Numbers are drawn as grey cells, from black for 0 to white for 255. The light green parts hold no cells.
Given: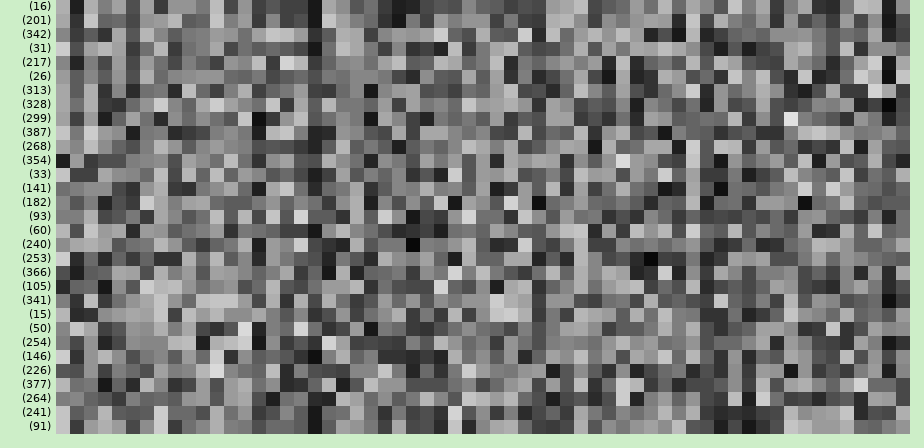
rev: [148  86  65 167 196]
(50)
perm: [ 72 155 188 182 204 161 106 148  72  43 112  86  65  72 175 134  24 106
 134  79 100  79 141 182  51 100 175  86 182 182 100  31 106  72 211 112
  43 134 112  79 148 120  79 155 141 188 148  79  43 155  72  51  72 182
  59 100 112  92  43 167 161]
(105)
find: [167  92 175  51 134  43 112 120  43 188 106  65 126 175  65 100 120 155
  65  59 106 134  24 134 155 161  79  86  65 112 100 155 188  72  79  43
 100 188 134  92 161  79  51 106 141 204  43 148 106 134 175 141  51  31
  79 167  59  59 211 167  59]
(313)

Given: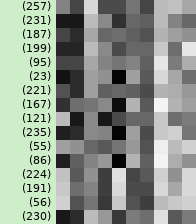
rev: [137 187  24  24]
(231)
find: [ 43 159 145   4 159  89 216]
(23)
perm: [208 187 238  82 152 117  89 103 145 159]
(55)
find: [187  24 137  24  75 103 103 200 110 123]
(121)
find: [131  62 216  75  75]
(191)

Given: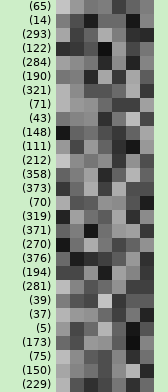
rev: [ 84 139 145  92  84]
(70)
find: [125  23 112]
(371)

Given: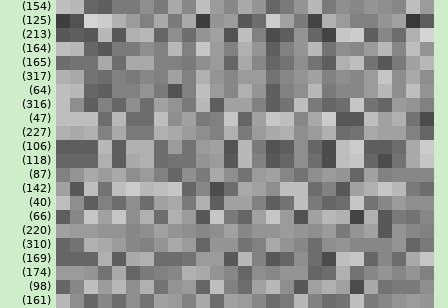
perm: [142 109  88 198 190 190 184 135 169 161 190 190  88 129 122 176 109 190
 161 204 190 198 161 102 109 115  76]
(47)
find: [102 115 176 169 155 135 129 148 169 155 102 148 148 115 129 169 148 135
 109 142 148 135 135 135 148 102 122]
(310)
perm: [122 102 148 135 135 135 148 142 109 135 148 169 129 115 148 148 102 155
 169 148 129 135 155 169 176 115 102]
(310)

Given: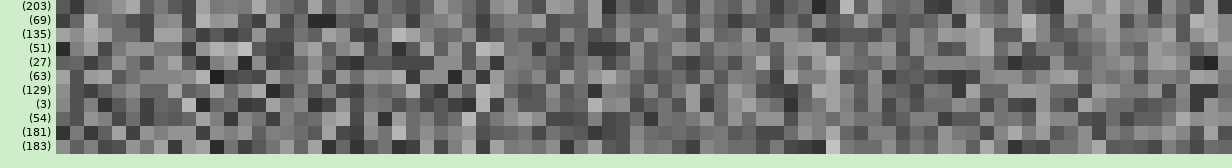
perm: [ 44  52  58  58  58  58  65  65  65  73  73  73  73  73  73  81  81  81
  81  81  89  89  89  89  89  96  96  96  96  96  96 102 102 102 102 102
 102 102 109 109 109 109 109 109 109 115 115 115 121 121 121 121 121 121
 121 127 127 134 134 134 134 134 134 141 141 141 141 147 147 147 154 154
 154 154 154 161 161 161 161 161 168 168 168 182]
(129)
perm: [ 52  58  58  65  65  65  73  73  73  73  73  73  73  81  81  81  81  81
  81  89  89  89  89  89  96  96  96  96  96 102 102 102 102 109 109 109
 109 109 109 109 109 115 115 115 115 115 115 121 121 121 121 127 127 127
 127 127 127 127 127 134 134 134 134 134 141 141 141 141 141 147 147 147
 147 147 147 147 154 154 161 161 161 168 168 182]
(181)
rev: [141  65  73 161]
(181)
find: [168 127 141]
(203)
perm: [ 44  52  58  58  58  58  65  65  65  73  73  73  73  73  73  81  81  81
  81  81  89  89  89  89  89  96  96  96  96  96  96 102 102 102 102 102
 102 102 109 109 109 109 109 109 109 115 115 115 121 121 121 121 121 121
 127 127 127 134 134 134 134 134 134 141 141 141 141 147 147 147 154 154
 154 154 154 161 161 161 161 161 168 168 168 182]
(203)

